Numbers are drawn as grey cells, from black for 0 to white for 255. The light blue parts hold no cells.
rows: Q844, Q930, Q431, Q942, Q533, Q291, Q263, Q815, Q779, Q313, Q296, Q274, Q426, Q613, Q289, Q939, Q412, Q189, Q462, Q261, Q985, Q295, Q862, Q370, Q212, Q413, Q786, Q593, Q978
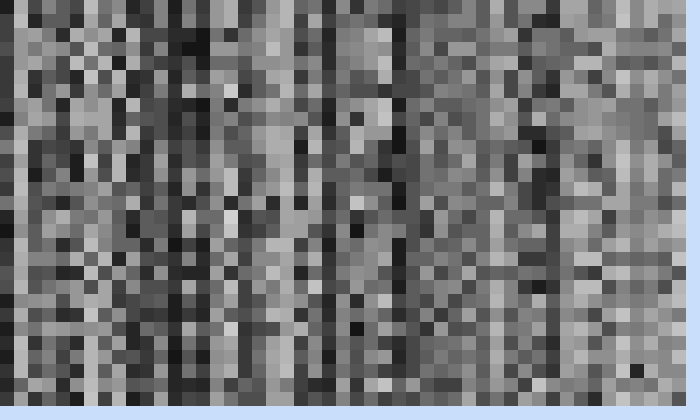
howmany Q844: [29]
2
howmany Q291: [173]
4
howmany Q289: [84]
3
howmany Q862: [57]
4
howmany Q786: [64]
3
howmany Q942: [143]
2
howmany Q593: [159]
2

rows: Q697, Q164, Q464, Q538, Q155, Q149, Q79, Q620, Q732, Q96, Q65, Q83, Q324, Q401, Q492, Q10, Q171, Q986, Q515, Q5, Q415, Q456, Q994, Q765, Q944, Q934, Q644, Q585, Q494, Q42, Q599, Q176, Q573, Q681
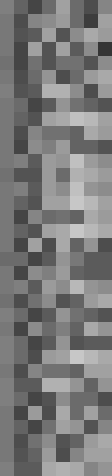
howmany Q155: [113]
4
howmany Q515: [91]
3

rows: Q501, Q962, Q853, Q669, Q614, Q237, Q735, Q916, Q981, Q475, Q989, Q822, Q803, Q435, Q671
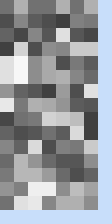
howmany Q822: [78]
0
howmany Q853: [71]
2
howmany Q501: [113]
4

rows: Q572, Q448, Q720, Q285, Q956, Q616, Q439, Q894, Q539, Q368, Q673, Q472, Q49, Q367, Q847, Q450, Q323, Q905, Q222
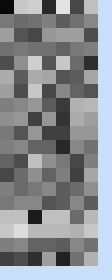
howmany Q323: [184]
3
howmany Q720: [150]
1
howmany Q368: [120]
1
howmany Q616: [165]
2
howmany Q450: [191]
4
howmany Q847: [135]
3

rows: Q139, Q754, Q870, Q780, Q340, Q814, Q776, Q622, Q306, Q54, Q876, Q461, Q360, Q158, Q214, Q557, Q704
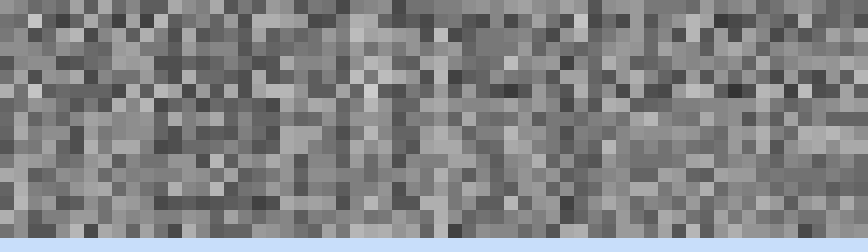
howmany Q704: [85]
4
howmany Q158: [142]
2
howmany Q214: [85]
5
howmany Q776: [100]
6
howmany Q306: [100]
11
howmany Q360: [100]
5
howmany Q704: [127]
1

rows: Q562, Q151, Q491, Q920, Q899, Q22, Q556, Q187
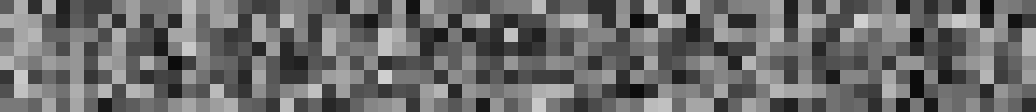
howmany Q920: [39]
8
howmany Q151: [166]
6
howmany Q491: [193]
2
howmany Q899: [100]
3
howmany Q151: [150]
6
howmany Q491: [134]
7

